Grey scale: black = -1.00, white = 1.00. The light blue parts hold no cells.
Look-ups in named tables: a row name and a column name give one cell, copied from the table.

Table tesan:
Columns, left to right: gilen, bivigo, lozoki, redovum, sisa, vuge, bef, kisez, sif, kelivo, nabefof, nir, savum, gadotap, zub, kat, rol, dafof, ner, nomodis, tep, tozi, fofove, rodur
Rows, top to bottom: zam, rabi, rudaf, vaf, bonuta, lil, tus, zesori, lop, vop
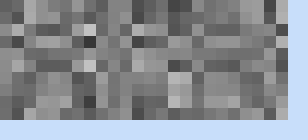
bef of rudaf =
0.23
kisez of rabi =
-0.30
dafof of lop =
0.19
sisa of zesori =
0.10
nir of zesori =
-0.09
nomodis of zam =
0.01
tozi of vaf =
-0.04

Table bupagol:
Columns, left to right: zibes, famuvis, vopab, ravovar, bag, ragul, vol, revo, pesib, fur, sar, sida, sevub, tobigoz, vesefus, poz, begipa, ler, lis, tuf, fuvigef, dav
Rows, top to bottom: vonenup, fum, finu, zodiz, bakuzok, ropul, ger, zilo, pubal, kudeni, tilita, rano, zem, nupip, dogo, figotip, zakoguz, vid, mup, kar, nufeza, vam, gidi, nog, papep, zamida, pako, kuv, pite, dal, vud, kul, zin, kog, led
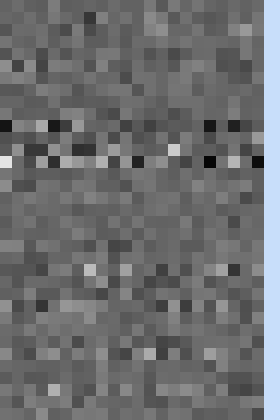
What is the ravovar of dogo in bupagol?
-0.26
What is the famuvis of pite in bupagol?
-0.30
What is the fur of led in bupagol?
-0.22
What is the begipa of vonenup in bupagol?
-0.09
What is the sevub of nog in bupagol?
-0.45
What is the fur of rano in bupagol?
-0.41
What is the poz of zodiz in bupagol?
-0.09
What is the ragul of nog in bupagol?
-0.24
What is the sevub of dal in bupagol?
0.34
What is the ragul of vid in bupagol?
-0.20

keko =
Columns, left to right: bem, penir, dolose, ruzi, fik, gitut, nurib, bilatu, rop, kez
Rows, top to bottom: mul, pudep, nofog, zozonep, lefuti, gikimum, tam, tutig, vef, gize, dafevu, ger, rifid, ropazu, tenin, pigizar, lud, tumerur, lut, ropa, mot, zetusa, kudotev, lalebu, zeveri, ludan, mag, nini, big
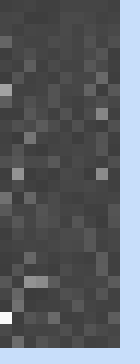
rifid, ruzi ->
-0.52
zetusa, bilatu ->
-0.50
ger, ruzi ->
-0.46
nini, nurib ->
-0.48
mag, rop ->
-0.50
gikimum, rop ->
-0.42
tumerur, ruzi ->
-0.34
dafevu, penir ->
-0.37
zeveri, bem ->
-0.45

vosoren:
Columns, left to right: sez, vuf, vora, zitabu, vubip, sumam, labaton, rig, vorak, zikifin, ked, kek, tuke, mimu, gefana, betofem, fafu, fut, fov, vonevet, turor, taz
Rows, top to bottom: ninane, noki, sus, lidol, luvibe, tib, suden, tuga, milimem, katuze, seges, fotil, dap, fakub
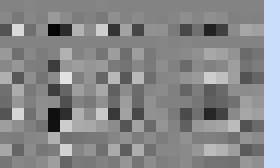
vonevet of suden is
0.25
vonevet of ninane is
0.03
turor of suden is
-0.35
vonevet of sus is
0.09
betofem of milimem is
0.01
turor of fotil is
0.15
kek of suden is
0.45
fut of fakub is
-0.10
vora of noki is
0.06
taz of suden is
-0.21
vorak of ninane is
0.04
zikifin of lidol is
0.03
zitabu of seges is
-0.10
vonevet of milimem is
-0.11
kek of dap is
0.36
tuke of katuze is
0.14

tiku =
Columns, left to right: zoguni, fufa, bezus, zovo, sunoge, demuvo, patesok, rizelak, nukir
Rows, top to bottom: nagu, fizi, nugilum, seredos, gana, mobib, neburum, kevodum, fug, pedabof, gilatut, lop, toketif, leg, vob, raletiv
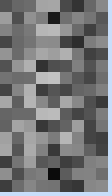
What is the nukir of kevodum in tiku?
0.00
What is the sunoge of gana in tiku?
0.24
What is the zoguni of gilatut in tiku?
-0.23
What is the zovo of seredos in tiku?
0.10
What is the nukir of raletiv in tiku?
0.09
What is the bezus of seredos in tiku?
-0.09
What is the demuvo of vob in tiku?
-0.28
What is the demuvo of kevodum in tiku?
-0.45
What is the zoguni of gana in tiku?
0.16

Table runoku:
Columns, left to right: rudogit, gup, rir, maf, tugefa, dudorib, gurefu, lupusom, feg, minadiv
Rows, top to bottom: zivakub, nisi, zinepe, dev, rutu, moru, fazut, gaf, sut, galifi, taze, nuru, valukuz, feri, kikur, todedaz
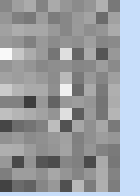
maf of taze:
0.01
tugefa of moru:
0.11
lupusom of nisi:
0.28
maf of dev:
0.20
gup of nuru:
0.20
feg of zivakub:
0.38
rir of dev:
0.00
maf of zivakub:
0.03
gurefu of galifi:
-0.27
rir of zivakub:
0.34
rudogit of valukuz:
0.37
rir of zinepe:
0.31
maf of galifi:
0.27
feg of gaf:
-0.05
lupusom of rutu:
0.33
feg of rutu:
-0.33
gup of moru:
0.24

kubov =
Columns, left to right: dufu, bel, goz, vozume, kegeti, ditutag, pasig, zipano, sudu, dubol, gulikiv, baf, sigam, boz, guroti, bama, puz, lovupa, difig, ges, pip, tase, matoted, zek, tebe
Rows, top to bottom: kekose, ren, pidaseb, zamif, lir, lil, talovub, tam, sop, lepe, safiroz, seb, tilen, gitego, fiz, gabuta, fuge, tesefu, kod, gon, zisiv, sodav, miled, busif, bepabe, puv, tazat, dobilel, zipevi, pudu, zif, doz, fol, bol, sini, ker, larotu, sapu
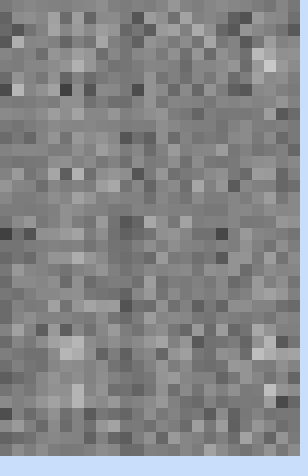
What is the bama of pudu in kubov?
0.25
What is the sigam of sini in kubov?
0.11
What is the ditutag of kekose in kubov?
0.00
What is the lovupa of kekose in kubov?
0.05
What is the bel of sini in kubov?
0.00
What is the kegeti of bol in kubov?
0.27
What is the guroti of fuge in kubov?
-0.02
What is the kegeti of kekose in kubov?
0.01
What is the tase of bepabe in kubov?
0.20
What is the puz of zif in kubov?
-0.11
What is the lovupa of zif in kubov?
-0.14
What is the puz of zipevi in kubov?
-0.30
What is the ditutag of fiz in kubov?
-0.26
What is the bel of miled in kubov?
0.19
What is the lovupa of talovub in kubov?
-0.06
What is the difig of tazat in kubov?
0.02

